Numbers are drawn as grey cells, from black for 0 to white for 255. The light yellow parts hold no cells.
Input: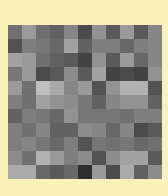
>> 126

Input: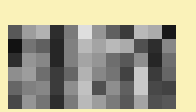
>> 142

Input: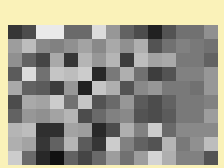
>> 181

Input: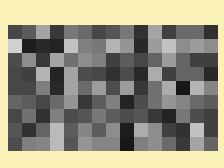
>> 71

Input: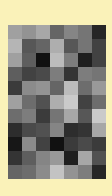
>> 23

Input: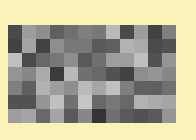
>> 127
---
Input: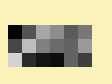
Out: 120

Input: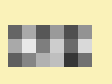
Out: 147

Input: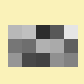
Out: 229

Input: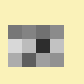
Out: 139

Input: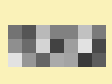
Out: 123

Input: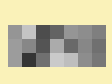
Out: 127
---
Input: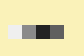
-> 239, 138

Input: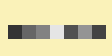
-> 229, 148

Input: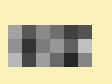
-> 191, 184

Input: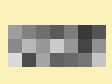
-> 218, 203

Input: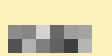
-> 211, 182

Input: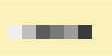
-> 239, 190
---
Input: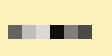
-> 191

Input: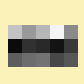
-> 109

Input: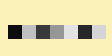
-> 192

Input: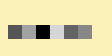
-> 161

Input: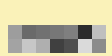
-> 199

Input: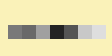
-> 105
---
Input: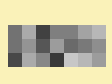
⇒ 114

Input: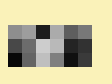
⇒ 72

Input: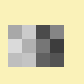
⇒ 218

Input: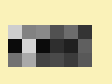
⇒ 11

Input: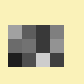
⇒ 107

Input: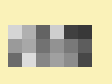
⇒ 154

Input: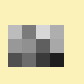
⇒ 152
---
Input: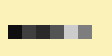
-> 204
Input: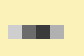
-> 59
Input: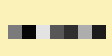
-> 173
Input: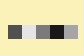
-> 25
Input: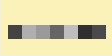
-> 48
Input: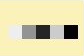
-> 204
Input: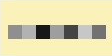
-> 199
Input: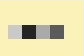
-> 170
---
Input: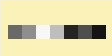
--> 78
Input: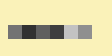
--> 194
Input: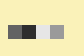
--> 230
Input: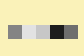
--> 29
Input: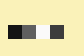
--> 250
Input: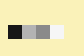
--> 138
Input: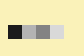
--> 131
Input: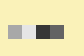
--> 55
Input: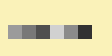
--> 139
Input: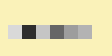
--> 157
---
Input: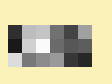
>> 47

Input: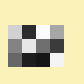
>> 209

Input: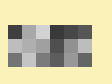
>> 63

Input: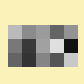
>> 186

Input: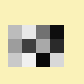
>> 188

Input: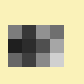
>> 124

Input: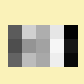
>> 91
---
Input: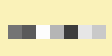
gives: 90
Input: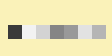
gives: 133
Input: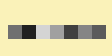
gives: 64
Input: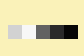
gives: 42
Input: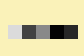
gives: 39
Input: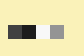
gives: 65
